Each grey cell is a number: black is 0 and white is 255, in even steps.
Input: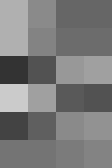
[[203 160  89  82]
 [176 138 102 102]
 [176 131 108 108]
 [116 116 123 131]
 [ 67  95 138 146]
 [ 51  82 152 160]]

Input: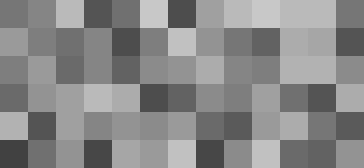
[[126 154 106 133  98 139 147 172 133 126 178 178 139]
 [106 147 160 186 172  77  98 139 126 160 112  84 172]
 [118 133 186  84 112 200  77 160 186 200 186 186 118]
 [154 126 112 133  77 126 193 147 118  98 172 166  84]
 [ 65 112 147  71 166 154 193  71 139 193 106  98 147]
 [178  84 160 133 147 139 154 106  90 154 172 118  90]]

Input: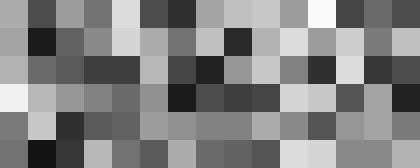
[[122 199  48  90  98 157 144 130 130 172 138  84 150 164 122]
 [241 184 150 130 106 144  27  77  62  70 213 199  84 164  34]
 [178 106  90  62  62 184  70  34 150 199 130  48 220  54  77]
 [172  77 157 114 220  77  48 164 191 199 157 249  70 106  77]
 [164  27  98 138 213 172 114 191  41 178 220 157 205 122 191]
 [114  20  54 184 114  90 172 106  98  84 220 213 138 138 178]]

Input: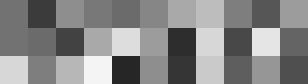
[[215 126 183 244  38 142  53 202  94 150  79]
 [114 107  66 169 221 156  45 215  72 229 100]
 [114  59 142 120 107 134 169 189 126  86 156]]

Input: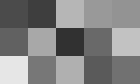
[[ 97 168  49 105 194]
 [230 119 176  90 113]
 [ 75  62 182 153 147]]

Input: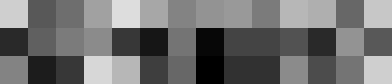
[[ 41  96 123 139  55  22 116   7  68  68  82  41 147  88]
 [207  88 110 161 221 167 131 147 153 123 183 175 103 199]
 [131  28  55 215 183  62 103   0  49  49 139  76 116 207]]

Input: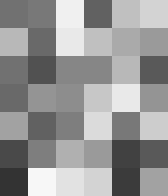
[[ 51 247 226 211  59 162]
 [105 148 141 199 233 148]
 [ 73 126 176 154  65  89]
 [113 120 240  97 192 211]
 [184 105 233 192 170 154]
 [162  97 126 219 120 205]
 [113  81 134 134 184  89]]

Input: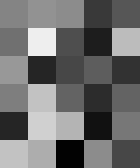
[[112 238  78  29 188]
 [ 37 208 180  17 119]
 [126 194  99  44  99]
 [194 173   2 140  71]
 [132 146 140  57  86]
 [152  37  71  93  50]]
